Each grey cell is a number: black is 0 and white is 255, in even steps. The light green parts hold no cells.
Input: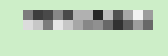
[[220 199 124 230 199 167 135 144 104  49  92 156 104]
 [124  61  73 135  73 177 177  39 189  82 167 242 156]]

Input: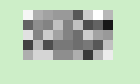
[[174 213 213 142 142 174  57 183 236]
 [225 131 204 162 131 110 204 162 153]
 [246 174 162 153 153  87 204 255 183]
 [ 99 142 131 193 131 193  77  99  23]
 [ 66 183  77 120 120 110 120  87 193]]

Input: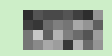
[[117 137 168 157  54 178 107 148]
 [ 63  54 107 127 117 168 148  95]
 [117 198  95 178 127 107  84 157]
 [ 45  84  73  73  84  63  45 148]]

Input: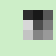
[[195 132 153]
 [215  77 123]
 [ 44  24  88]]

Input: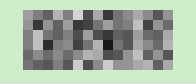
[[148  55 148  97 158  55  66 116 158 116 127 191  66 148 107]
 [127 191 116  97 127  77 158  77  55  97  87 158 107  97 169]
 [107 138 107 138 107 138 179 169  77  87 148 191  97 148  87]
 [158 127  97 179 127 212  77 169  55 116 138 169 138  87 148]
 [116  97  87 127  87 203  77 138 203 148 148 169 179  97 169]
 [127 191  45 127 138  66 116 179  24 116  87 169 138 107 179]]

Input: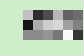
[[ 21 172 205 216 160 128]
 [139 139 148 119 250  54]
 [193  45  77 183  98 110]]

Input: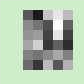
[[ 88  25 196 230 187]
 [107  55 187  88 178]
 [129 117 138 167 129]
 [138 117  79 253  97]
 [148 157  67 230  67]
 [167 208  55  97  46]]
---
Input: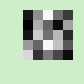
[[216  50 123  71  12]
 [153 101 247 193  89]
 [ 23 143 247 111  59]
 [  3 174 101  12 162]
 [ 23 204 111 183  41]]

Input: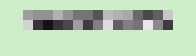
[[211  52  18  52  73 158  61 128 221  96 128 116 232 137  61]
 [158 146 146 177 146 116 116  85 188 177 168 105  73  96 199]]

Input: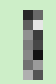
[[134  19]
 [144  60]
 [123  71]
 [175  83]
 [ 40 104]
 [113 155]
 [ 95 230]]

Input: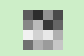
[[ 92  44 146  74]
 [112 176 155 198]
 [134 186  56 101]
 [241 210 232 176]]

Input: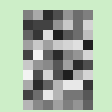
[[169  43  98 181 232 232  54]
 [ 98  54 223  31  87 109 190]
 [ 54  66  66 148 200 109 212]
 [243  78 212  78  31 169 212]
 [ 66 109 232 181 118 118  87]
 [181 137 118 160 127 148  98]
 [200 148 137  87 160  43  78]
 [127 169  43  78 148 109 127]
 [160 200 160 200 212 223  31]
 [ 66 243  98  43 127 148 212]]

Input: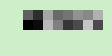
[[  0  11 185 127  54  74 197  74]
 [ 96  45 167 105 116 146 136 176]]

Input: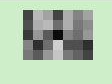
[[131  47 110 207  79  79  47]
 [120  90 151 197 120  99  67]
 [ 58 151  90  11 131 110 151]
 [ 79 174 185 110 174 120 140]
 [ 67 185 163  67 174 131 163]]

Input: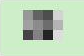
[[151  98  78 211]
 [ 69 130  36 220]
 [160 139 109 180]]
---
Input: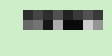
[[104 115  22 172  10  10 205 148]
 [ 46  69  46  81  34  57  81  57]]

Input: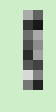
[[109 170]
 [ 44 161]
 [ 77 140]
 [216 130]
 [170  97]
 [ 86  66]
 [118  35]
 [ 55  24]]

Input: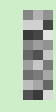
[[208 208  70]
 [157 198 122]
 [133 178 145]
 [188 166 102]
 [133 157 145]
 [111 122 166]
 [102  81 198]
 [ 58  70 227]
 [ 81  58 218]]

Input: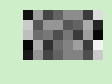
[[  6 171  49 109 130 159  59 242]
 [ 17 159  69  99 140 140  59 221]
 [ 26 149  69  99 130 130  78 202]
 [190 109 119  78 119  59 159   6]
 [202  87 149 149  87  99 171  37]]

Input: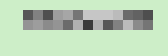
[[148 157 139 148 107 177  59 177  87 129 187 139 117]
 [ 87 129  78 157 166 117 198 198 198 187 107  98  78]]

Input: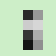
[[204 214]
 [ 53 173]
 [ 41 152]
 [ 20 143]]

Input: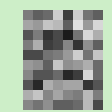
[[174 196 134 165 134 124 185 124]
 [124 174  61  73 134  51 143  95]
 [165 153 196 185  95 225 153 215]
 [153 143  95 196 143 153 174 106]
 [ 84 124  51  73  27 115 215 174]
 [134 115 143  95  95 106 185  73]
 [124  95 106 205  61 205 115  95]
 [134  84  84 106  39  61 215 106]
 [ 73  73 115 124 153 205 115 196]
 [ 84  39 174 153 165 165  51  84]]

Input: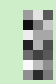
[[155 227  88]
 [249 189 143]
 [ 34 179  77]
 [237 167 167]
 [ 15 121 198]
 [109  65  88]
 [143  43 121]]
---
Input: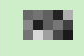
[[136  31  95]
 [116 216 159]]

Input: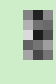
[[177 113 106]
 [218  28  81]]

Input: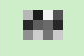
[[ 41  94 106]
 [143 205 116]]

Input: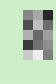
[[ 79 191 108]
 [175 104 159]]

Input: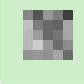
[[191 125 105]
 [184 157 104]]

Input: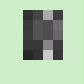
[[58 84 78]
 [61 84 77]]

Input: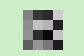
[[142 193 180]
 [144  45   7]]

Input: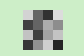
[[ 64 100 172]
 [194  62 162]]

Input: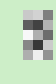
[[ 94  66 178]
 [248 175 108]]
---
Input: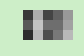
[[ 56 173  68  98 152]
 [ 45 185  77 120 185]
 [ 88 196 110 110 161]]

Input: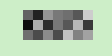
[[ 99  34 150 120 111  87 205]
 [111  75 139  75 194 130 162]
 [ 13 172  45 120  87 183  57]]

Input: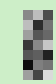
[[189  45 116]
 [158  68 218]
 [158  86 104]
 [ 86  95  33]
 [ 14 127 116]
 [ 56 136 198]
 [136 189  77]]

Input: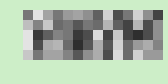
[[227  57  96 131 119  57  77 218  67 199  67  46  77 143]
 [227  77 172 181 107  46  87 172  87 209 107 154 172 131]
 [199 119 163 163 131  87 143 172  77 218 107 209 154 154]
 [190 131 199 107 119  87 119 107 181  96  67 181  77 143]
 [119 227 163 119 154 163 143  96 209  77 119 209 143  67]]

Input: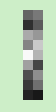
[[ 35  24]
 [160  69]
 [ 47  90]
 [ 57 111]
 [100 120]
 [ 79 142]
 [170 151]
 [249 180]
 [132 201]]

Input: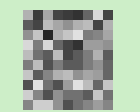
[[177  59 166  68  59  50 102 216  68]
 [ 91  68 188 166 145 177 188  68 177]
 [197  91 133 177 188 145 166 157 102]
 [188 113  91 188  68  91 124 177  91]
 [216 124 216 102  68  50 157 157 145]
 [206 133  80 145 113 113  91 197 113]
 [124 188  80 124  91  91 124 145 102]
 [145 197  38 177 197 225 124 133 166]
 [133 206 206 145  80 113 133 157 133]
 [ 80 225 113  80 157 225 188 102 197]]

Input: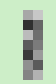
[[144  91]
 [ 48 102]
 [187 111]
 [ 91 123]
 [ 58 155]
 [132 178]
 [167 199]]

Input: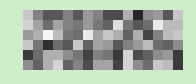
[[141  98 175 211  98 130  76 163 163  67 211 141 109 199 187  58]
 [ 58 109 175 175 141 118  67 130 118  58 211  76  98 141 153  58]
 [199 118  47 109  87 199  98 163 153  87 130 153 187 109  98 141]
 [199 130  87  87 130  87 153 130  76  76 175  38 141 153  87 199]
 [211 163 109 163 130 118 153 118  98 222 118  87 109 234 187 187]
 [153 175 246 187 118 109 234 163 199 175  98 175  67 130 187 199]]
